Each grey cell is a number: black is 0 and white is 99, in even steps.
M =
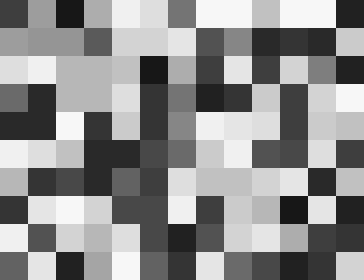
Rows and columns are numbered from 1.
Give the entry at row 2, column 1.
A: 61
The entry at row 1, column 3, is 9
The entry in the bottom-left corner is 38
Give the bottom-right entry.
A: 82
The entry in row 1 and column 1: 24
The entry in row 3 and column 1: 86
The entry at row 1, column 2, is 61
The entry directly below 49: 82
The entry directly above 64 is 71
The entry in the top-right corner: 13

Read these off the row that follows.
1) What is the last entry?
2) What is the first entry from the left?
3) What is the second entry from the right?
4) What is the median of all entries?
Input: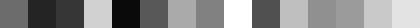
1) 88
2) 42
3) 78
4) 56

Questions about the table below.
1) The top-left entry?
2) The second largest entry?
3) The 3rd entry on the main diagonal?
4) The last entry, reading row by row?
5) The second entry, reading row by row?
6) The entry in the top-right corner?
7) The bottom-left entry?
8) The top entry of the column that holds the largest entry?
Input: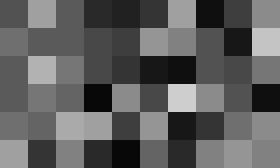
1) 32
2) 76
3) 46
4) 50
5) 62
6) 54
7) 62
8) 62

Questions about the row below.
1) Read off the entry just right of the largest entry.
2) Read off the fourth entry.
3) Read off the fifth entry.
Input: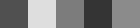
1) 48
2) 20
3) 54

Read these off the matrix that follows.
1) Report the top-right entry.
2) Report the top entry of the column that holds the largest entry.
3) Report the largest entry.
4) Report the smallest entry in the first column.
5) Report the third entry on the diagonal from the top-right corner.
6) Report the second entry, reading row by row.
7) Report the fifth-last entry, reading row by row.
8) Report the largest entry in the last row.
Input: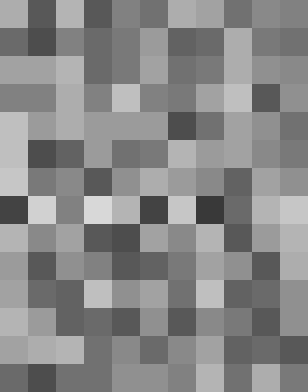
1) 50
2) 34
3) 84
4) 26
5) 67
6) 34
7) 50
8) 70

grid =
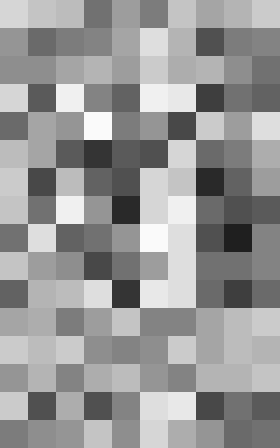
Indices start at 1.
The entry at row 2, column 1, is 58
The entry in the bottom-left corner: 48
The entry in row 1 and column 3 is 73
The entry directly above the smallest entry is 31
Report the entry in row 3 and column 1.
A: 55
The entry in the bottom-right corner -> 44
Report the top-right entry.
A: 79
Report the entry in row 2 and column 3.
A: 48
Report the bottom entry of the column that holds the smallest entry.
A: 41
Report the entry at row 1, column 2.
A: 76
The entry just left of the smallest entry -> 31
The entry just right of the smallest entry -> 51
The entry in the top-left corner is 83
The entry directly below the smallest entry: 44
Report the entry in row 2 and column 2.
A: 41
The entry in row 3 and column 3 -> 64

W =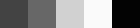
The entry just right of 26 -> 40
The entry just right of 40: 81
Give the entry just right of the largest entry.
1

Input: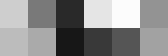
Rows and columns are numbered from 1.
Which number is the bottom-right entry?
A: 63
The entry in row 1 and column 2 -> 47
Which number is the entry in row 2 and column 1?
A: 73
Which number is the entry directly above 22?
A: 89

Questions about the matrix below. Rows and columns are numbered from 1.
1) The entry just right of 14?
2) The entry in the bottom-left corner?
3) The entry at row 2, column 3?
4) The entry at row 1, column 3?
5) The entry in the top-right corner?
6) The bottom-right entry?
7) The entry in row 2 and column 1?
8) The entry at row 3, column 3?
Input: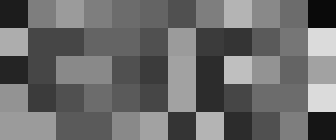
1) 27
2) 60
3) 27
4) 60
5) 4
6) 8
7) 67
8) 53

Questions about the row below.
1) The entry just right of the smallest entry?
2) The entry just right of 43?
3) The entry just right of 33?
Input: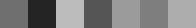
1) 73
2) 14
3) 60

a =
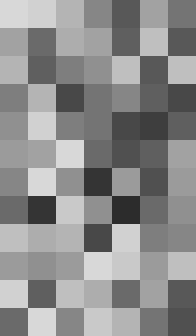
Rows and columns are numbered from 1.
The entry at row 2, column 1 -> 63
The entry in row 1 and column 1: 84
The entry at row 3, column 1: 70
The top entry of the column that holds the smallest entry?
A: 34
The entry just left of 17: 56
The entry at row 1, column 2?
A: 81
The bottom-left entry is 41
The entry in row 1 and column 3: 70
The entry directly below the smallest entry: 81
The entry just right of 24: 37
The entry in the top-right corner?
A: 45
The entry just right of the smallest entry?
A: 41
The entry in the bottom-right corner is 31
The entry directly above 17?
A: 60
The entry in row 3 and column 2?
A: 37
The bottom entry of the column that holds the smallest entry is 70
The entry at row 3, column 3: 49
